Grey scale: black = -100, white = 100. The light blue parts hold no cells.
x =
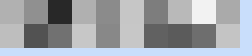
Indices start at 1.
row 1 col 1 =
39
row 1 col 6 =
55
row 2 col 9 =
-14
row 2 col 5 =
7
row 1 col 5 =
9
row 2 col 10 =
54
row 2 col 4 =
56

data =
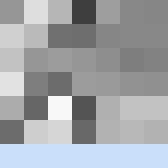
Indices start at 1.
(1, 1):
17
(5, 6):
52
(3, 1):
51
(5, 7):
52
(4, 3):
-15
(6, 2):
61
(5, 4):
-33
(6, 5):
39
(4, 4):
22
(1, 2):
73
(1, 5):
23
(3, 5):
11
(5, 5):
37

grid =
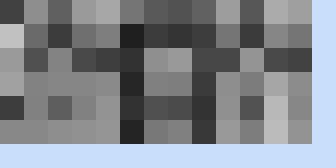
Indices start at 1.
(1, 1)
-49
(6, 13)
15
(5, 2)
1
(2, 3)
-53
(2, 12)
5
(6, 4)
14
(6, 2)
7
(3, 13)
-48
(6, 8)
0
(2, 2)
-17
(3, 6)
-61
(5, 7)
-37
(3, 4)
-43
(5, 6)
-61
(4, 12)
30
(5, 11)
-36
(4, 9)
-54
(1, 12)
34
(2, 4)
-13
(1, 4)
21
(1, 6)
-8
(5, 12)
44
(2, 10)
-8

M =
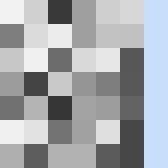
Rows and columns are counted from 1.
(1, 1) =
90
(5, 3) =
-58
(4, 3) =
58
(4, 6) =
-31
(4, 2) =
-47
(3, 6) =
-32
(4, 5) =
-1
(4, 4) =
17
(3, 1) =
56
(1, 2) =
63
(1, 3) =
-55
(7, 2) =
-27
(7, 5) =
-29
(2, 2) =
72

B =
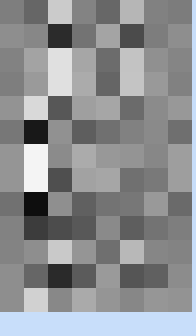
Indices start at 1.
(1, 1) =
-1
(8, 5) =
30
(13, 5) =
17
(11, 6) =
44
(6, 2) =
-81
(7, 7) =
6
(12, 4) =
-29
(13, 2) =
64
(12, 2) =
-20
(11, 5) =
-13
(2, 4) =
-10
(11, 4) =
17
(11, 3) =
58
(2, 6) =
-41
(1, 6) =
43
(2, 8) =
11
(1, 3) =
59
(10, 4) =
-31
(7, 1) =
17
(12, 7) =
-25
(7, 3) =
9
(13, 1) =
11
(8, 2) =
91
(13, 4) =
33
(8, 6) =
-12
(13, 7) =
18
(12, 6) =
-33

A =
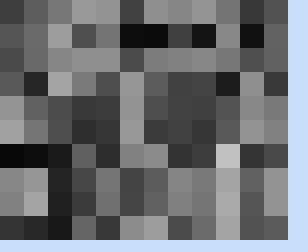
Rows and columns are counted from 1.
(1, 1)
-51
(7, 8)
-60
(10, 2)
-69
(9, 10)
33
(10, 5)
-56
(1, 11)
-56
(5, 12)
-5
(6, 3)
-39
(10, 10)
29
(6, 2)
-8
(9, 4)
-54
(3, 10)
-7
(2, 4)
-38
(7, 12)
-43
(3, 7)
-3
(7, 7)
9
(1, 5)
15
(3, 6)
-41
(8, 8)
4
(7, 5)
-65
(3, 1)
-42
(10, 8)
-41
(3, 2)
-18
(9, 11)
-33
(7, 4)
-25
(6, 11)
15
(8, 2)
18
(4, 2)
-70
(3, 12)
-24
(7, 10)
51
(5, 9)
-50
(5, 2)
-24
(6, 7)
-54

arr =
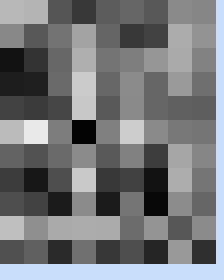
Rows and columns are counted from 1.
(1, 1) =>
44
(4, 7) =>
-20
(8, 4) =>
58
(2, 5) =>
-21
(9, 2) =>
-48
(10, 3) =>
33
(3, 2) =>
-60
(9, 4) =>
9
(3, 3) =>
-19
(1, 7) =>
-31
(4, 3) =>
-17
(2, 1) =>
7
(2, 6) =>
-56
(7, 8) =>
30
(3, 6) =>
-1
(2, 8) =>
35
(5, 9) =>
-26
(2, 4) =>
28
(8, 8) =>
36
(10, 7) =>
16
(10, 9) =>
9
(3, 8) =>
33
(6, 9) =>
-8
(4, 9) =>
-13
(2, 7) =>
-48
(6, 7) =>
8
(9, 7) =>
-94
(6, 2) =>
83

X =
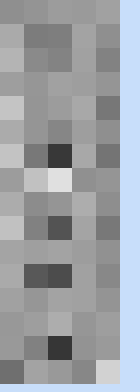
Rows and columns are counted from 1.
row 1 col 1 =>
12
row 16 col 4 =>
6
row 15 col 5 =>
21
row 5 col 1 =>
54
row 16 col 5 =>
65
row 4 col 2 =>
18
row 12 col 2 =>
-31
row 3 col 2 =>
8
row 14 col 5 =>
24
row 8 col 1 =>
22
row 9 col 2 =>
10
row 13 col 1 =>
26
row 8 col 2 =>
51
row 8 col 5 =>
17
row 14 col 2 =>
24
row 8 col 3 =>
76
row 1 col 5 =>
26
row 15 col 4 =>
15
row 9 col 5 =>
11
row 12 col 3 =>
-40
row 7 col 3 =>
-56
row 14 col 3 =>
36
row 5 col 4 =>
32
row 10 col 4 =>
29
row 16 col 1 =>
-13

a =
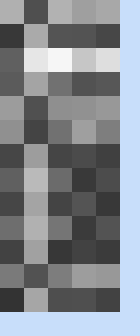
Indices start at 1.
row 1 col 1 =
38
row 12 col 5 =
19
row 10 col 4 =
-54
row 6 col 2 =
-47
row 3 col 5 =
74
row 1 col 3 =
40
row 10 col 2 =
39
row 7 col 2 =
23
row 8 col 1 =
-25
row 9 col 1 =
-45
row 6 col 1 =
13
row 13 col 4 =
-38
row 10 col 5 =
-35
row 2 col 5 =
-44
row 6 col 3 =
-11
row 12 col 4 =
23
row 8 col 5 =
-40
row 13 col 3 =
-39
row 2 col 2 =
33
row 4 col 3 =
-11
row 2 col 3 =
-34
